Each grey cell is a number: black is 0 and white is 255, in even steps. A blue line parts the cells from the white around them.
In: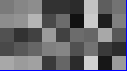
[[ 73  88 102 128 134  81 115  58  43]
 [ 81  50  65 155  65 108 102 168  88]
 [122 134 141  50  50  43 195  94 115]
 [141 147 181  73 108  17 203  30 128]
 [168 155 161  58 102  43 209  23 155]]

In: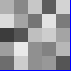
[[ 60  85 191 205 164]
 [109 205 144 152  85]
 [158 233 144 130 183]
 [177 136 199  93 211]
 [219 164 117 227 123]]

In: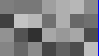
[[ 64 195 183 112 175 104 112]
 [126 120 120 159 175 183 139]
 [133 104 139  70  97  76 189]
 [146  83  48 167 152 167  76]]

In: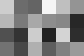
[[ 80  51 205  33 212  45]
 [114  72 176  94 129 154]
 [183 122 168 141 135  39]
 [205 108 100 245 191 148]]

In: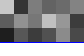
[[ 30  87  60  81 139  73]
 [ 93 145 119 192 151  60]
 [200  52 125  99 107 131]]

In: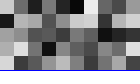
[[ 24 181 168  82 142 203 209  52 181 209]
 [161 142  82  89  60 121  95  16  36  52]
 [175 222 115  16 135  95  74 135 108 222]
 [203 108  30 121  36   8 236 102  74 154]
 [215  60  89 148 187 127  60 115 168  68]]
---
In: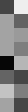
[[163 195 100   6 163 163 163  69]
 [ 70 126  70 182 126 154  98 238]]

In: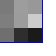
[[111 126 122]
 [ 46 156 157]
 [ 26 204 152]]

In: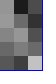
[[ 87 104 133 153 149]
 [ 63 125 150 107  27]
 [194 106  80  50  76]]

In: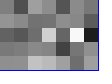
[[143 121  98 148 127]
 [144 125  87 138  79]
 [194 137 110 114 159]
 [186 133 208 116 141]
 [160  66 101 142  84]
 [110 118 248 136 139]
 [159 144  29  92 120]]

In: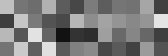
[[116 184  62 192]
 [202  86 198 117]
 [ 95 226 122 109]
 [224 100  83 177]
 [ 90  18  73  92]
 [129  51 182  71]
 [138  45 141 124]
 [ 71 159 163  93]
 [ 90 105 148 117]
 [ 66 134 136 114]
 [155 103 149 166]
 [ 83  63 228  64]]

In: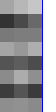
[[142  61 139  84 165 121  51 165]
 [145  85 172  93 152 125  74 183]
 [138  59 143  76 174 125 105 198]]
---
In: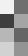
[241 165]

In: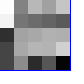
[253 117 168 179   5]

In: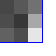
[ 71  55 230]

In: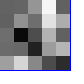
[ 99 145  77 156  44]

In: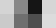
[212 111]

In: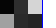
[ 5 42]

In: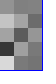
[147 164 150]

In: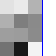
[226 126 139]

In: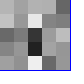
[181 152  53 163 151]
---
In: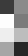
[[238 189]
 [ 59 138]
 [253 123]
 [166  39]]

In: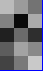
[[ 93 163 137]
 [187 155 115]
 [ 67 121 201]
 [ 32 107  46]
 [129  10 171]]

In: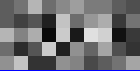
[[145 195  51  51 145 131  73  93 115 165]
 [181 131 173   9 203  25 224 209  17  57]
 [ 93 115 181 109 137 158 123 123  93  79]
 [ 93  65  85  32 195 109 151 173  57 115]
 [109  44  85 203  32 145 101 165  79  51]]

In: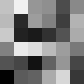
[[194 241 150 143  76 137]
 [129 234 221 186 157 121]
 [  2  91  98 171 215  55]
 [ 83  70  18  98 150  70]
 [186  41 157 129  62 179]
 [202  34  26  49  83 171]]

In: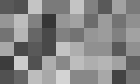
[[ 60 204  81 174 136 189 174 181 162  95]
 [150 189 129  54 150 162 108 156 115 144]
 [115 181 102  73 129 115 150 156 129 162]
 [ 81 102 189 168 211 136 136 168  67 115]
 [ 89  81 196 122 122 196 129  89 162 122]
 [168  73  89  73 196 174 144 144  89 144]]

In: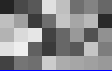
[[224 238  96  58 103  88 197 125]
 [179 218 230  66 103 153  81 145]
 [191 160  58 111 197 166 185  42]
 [ 66 117 111 204 172 166 160 153]
 [ 36  73  88 224 191 111 131 103]]
